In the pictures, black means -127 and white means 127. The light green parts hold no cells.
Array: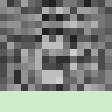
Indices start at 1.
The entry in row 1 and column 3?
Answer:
-38
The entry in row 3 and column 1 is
-38
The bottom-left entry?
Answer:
-22
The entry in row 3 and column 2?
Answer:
-22
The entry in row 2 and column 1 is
5
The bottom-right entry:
-22
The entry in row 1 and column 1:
18
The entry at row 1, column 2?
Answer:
-67
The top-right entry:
5

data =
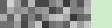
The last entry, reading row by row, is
68
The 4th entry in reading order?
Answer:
-42
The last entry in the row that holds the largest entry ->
42
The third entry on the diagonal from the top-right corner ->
-69
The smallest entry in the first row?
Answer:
-69
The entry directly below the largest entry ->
42
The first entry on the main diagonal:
-27
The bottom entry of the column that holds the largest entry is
-13
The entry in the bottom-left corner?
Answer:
-13
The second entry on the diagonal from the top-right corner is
1
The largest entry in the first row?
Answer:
83
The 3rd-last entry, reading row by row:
68
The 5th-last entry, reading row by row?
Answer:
1

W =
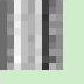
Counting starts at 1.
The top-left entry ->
-19
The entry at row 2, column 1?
-19
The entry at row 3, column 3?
99
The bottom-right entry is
23
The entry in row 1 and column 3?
112
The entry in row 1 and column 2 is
-3
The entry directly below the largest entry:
99
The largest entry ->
126
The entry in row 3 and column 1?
-19
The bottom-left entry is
-19
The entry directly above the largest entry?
112

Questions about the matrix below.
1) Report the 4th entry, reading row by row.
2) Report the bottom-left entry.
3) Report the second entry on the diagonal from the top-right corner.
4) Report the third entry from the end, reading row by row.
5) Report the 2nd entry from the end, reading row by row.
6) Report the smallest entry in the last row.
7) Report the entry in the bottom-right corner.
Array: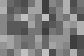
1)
-50
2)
6
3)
-38
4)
-10
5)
48
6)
-50
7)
-38

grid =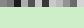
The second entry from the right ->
-20
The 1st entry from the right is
85
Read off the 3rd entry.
-98
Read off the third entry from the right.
19

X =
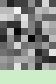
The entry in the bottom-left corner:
13
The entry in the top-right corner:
-51
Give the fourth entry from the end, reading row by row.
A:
43
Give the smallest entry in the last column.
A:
-92
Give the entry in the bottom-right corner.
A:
28
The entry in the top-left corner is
-1
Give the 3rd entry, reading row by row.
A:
-64
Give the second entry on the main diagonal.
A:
59
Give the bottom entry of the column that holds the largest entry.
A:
99
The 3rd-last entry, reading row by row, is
-78
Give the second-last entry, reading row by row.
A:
59
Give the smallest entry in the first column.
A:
-92
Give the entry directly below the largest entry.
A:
13
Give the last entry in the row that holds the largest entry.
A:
71
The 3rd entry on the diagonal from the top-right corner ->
28
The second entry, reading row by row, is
-92
